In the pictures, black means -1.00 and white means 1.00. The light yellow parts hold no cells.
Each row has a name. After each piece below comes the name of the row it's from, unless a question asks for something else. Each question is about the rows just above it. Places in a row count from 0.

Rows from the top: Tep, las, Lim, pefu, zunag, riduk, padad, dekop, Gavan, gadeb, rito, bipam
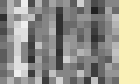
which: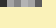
dekop
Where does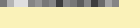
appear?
gadeb
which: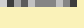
rito
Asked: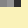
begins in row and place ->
Lim, 6
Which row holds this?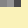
padad

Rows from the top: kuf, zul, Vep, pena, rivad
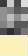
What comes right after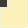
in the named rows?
0.61
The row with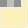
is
Vep
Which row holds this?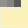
zul
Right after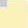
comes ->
-0.41
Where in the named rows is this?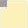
pena, 1
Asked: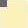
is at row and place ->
zul, 3
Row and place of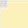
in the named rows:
kuf, 3

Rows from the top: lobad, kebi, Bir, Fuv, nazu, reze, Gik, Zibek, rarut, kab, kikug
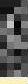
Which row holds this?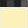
kab
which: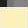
Gik

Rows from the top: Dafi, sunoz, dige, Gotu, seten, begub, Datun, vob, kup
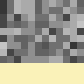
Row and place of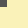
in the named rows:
Datun, 6
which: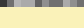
sunoz
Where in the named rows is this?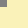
dige, 8
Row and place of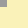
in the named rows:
Gotu, 9
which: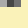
seten

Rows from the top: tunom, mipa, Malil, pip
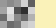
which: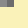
Malil
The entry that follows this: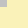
0.65

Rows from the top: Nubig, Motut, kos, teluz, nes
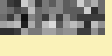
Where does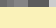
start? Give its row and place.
Motut, 5
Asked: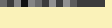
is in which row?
kos
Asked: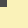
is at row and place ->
Motut, 2

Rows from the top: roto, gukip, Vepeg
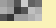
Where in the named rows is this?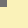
roto, 5
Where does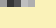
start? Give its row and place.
gukip, 1
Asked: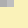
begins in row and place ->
Vepeg, 4
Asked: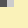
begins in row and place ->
roto, 2
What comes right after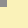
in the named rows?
-0.34
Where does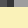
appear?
Vepeg
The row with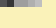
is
Vepeg

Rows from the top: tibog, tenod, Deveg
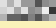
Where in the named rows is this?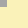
tenod, 2
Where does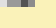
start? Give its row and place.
tibog, 2
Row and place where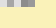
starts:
tenod, 1
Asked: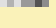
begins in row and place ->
tibog, 0
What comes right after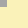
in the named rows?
0.76

